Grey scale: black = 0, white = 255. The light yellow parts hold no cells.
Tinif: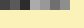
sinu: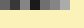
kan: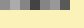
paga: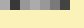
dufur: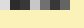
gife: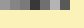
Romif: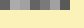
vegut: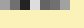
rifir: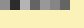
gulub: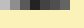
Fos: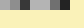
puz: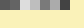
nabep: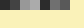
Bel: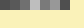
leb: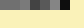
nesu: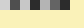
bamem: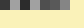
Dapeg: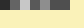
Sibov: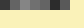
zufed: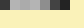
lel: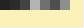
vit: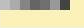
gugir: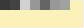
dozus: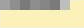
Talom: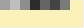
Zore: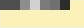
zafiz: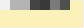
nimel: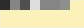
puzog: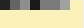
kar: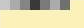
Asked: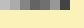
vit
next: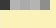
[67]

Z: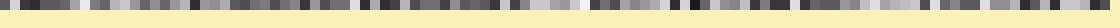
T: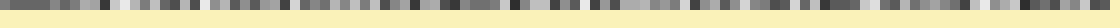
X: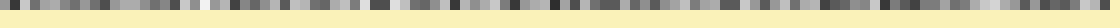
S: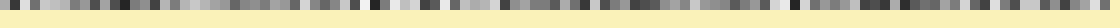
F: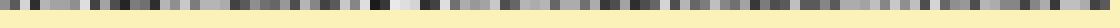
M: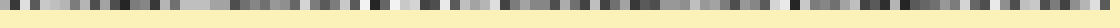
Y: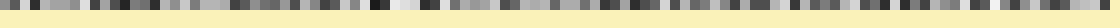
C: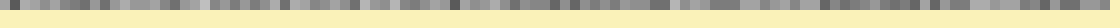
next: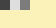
[78]
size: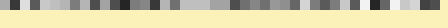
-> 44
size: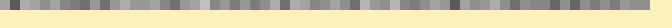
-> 65
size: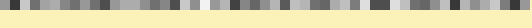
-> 53
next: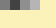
[222]
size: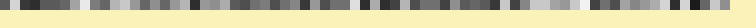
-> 73
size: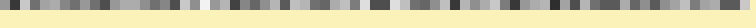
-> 75

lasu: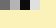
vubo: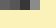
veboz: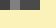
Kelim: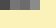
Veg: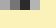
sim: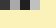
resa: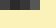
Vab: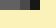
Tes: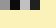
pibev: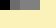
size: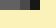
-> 4
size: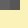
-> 2

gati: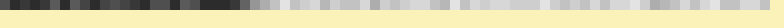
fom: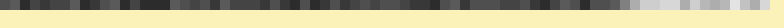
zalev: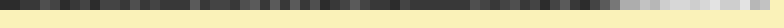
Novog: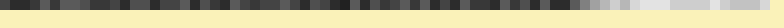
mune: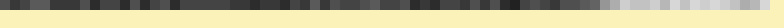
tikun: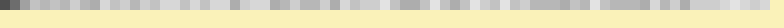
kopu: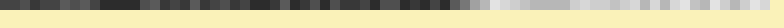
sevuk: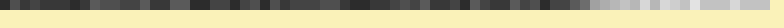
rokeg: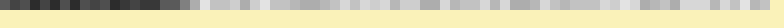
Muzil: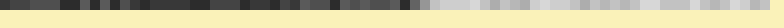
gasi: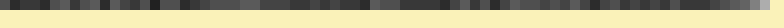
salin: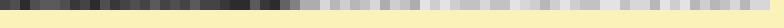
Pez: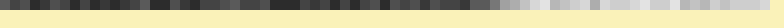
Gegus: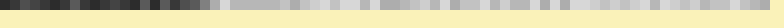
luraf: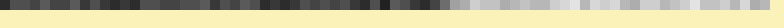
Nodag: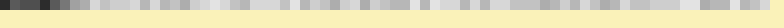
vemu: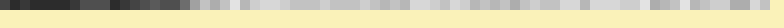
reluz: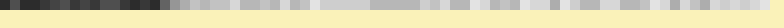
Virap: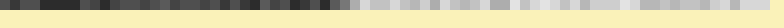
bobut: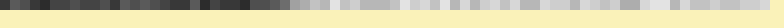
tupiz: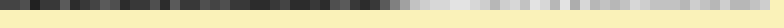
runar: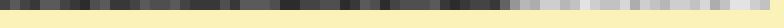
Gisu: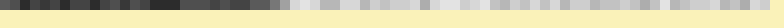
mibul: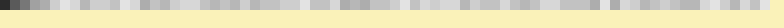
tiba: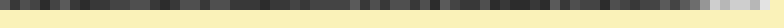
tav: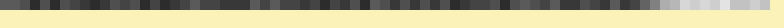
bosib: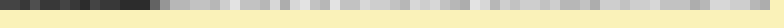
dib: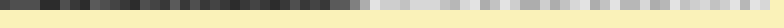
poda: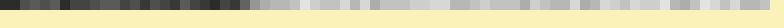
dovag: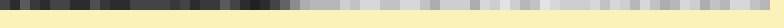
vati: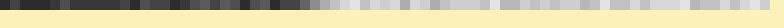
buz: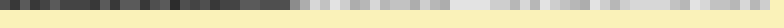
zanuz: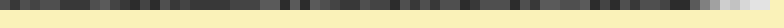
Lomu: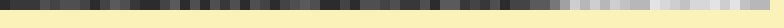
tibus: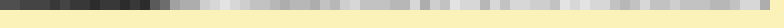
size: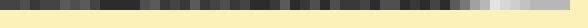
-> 57
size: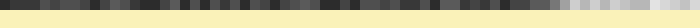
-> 70

